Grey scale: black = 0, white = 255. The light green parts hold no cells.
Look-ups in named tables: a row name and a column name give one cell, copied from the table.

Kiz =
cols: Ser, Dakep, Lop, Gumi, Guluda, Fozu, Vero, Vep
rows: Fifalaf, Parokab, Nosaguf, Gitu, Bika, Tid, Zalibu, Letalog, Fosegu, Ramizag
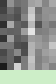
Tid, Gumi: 104
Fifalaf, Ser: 59
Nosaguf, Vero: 144
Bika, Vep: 145
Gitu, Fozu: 84
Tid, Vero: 137
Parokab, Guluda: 195
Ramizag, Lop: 209
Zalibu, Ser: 119
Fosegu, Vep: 159
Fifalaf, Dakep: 146
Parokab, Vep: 144
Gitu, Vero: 136
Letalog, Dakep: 103

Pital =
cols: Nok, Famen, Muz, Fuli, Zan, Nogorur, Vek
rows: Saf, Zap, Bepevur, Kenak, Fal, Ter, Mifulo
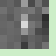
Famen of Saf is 101
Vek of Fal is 67
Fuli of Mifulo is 60
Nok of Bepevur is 101
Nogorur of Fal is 75
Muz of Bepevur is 108
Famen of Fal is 105
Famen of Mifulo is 99
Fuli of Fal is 149
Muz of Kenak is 96
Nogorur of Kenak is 104
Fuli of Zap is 114
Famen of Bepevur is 90

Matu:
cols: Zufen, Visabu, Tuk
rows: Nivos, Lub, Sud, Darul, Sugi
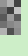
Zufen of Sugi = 178
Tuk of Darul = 147
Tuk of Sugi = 140
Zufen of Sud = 88
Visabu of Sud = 154
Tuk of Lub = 195
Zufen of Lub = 112
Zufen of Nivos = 148
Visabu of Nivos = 179
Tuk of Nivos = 67
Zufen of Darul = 113
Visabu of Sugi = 80
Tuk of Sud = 90
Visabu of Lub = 62
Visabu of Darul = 135
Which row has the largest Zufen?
Sugi

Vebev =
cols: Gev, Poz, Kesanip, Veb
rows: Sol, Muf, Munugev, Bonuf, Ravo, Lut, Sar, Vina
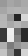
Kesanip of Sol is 159
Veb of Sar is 163
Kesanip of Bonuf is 181
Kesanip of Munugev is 36
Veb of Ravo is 41
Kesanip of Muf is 179
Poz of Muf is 177
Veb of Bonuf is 169
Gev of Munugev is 181
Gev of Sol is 153
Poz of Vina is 144
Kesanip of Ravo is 108
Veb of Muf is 175
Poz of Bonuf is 169
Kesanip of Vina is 52

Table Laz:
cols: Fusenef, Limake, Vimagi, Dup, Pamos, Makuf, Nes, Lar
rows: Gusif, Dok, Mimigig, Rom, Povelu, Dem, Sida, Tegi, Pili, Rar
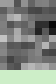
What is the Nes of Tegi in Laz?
74
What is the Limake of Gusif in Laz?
156
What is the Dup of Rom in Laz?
98
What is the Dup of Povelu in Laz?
109
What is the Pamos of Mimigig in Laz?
112
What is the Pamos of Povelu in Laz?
100
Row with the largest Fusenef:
Dem

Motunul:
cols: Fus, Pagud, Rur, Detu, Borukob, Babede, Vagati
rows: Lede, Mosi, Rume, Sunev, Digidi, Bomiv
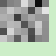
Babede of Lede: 15
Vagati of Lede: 125
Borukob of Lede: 165
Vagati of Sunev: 144
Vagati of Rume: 150
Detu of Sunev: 82
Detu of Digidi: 157
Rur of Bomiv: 93
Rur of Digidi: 166
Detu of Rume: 146
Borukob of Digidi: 78
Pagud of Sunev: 184
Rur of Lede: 139
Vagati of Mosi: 227
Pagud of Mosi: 198
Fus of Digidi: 79
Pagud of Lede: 131

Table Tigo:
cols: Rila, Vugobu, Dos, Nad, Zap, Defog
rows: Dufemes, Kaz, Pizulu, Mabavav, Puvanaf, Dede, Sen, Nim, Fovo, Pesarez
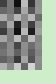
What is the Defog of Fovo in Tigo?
141
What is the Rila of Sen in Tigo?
105
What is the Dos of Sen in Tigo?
70
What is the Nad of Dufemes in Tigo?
189
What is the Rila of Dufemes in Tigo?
65
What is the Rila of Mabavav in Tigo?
91
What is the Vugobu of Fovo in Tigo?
116
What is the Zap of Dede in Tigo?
186
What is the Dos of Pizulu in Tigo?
181

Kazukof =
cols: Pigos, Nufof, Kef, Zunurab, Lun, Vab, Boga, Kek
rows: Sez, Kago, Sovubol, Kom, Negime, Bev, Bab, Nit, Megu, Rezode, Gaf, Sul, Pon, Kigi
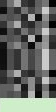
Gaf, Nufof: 113
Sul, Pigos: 44
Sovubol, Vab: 15
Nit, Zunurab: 115
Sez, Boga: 117
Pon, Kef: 147
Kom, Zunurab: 57
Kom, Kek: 3
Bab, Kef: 136
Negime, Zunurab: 115
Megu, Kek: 101
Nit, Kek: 100
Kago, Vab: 104
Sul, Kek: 107
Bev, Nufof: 81
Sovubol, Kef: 91
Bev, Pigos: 93
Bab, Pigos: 20

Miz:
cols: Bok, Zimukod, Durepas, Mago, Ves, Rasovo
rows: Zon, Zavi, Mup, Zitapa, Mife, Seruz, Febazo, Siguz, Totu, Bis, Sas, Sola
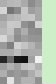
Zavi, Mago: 198
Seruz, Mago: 157
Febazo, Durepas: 209
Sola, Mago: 179
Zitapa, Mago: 146
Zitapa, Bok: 176
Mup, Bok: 163
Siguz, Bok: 172
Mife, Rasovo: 139
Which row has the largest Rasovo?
Totu

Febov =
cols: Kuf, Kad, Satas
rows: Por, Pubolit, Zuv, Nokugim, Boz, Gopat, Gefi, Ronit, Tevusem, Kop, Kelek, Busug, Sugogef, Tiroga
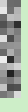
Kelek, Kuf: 153
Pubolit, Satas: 179
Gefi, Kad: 147
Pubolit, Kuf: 230
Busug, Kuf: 136
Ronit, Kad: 174
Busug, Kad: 119
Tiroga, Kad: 138
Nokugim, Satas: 46
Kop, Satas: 210
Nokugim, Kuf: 81
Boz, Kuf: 111
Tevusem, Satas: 146
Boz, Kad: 148
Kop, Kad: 187

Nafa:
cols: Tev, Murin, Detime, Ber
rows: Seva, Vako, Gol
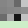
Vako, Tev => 130
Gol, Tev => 108
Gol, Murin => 167
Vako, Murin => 134
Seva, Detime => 104
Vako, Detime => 136
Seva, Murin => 138
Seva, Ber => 197
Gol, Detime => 21
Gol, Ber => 194
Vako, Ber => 143
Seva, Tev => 133

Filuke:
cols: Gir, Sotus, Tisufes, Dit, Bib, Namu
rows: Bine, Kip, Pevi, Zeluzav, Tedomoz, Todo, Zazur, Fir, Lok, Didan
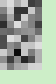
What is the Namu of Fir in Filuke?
176
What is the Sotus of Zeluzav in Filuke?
137
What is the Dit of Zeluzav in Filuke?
157
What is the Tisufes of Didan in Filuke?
168
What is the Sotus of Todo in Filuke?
221
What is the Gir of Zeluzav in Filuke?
46
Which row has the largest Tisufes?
Zeluzav

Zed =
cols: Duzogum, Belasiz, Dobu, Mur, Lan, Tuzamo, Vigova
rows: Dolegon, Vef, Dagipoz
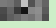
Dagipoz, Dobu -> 105
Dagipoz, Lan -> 115
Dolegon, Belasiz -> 117
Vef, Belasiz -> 100
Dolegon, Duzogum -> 122
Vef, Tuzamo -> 142
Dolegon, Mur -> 193
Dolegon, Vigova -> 100
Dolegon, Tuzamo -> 129
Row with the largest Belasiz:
Dolegon

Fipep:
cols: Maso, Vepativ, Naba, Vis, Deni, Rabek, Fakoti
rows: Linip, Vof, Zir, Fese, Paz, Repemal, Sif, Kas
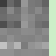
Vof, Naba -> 113
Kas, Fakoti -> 134
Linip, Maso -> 60
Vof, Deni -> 123
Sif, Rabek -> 154
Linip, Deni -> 121
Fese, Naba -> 95
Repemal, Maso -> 130
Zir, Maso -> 109
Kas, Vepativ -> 146
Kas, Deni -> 140
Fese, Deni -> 133
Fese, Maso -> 78
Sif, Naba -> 181
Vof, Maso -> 105
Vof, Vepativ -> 136
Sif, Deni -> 147
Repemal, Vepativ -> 143
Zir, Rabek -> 121
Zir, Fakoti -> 123
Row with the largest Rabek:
Sif

